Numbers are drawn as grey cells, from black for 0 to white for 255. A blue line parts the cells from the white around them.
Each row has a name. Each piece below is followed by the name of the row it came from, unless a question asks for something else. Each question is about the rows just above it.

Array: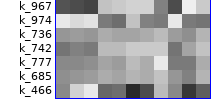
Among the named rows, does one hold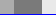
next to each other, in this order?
no
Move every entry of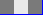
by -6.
| 116 | 227 | 116 |
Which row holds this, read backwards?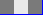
k_974
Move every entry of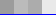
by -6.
| 150 | 181 | 166 | 227 |

